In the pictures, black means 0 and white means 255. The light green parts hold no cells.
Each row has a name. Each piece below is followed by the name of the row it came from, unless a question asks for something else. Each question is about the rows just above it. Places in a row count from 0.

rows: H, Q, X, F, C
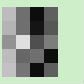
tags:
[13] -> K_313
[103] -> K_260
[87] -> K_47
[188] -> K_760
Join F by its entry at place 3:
K_313
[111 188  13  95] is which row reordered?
H

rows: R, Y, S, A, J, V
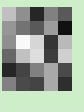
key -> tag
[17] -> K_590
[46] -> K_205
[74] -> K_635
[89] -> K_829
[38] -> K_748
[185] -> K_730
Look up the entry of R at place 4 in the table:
K_829
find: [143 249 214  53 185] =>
S
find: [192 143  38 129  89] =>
R
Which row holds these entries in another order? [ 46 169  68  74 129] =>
V

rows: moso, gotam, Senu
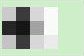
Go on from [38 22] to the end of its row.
[163 250]
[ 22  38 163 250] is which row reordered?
gotam
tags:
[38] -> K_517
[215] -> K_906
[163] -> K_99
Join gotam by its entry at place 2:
K_99
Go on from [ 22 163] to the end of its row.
[250]
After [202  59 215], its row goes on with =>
[250]

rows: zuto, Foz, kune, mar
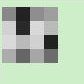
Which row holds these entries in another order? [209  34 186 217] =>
kune
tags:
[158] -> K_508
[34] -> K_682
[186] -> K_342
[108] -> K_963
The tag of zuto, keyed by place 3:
K_508
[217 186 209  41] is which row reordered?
Foz
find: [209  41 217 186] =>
Foz
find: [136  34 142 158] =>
zuto

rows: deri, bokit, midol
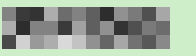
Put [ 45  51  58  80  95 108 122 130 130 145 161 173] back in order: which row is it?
bokit
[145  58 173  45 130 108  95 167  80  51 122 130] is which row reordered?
deri
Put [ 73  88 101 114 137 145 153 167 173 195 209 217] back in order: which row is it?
midol

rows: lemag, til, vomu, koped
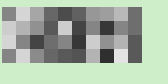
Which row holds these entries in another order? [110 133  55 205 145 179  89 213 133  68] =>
vomu
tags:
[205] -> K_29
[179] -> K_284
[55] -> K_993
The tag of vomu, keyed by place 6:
K_29
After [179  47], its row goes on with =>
[227  89]
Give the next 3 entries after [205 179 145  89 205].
[ 68 133  55]
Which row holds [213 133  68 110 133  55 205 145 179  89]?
vomu

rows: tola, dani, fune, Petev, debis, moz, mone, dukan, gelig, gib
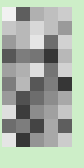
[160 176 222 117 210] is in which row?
debis
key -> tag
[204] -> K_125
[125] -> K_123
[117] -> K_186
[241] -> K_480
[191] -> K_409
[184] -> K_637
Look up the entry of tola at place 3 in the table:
K_409
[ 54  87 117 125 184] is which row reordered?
Petev
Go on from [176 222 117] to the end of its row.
[210]
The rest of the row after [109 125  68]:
[168  94]
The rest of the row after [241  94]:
[176 191 204]

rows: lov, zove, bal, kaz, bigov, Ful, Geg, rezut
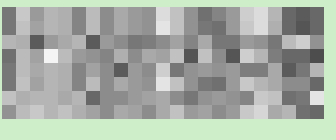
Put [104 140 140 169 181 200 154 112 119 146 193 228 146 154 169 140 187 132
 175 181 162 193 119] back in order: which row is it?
Ful
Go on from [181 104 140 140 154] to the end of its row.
[162 169 140 119 146 154 146 132 200 193 112 119 228]
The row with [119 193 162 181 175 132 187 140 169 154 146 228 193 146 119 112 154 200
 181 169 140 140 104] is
Ful
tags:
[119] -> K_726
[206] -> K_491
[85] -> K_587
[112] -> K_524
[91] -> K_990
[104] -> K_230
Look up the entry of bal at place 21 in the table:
K_491
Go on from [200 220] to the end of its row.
[175 104  85 104]
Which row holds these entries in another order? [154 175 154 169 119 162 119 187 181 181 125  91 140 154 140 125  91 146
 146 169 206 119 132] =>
bigov
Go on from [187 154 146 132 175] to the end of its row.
[140 169 162 193  85 193 140  85 206 181 125 104 104  77]

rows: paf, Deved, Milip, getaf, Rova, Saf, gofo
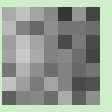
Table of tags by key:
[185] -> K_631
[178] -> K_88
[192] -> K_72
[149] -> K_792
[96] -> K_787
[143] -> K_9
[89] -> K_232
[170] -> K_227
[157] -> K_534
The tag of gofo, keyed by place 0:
K_787
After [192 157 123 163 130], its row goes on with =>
[74 81]
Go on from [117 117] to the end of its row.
[110]
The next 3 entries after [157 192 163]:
[130  74 123]
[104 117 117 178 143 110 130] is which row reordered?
Rova
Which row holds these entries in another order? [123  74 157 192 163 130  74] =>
Milip

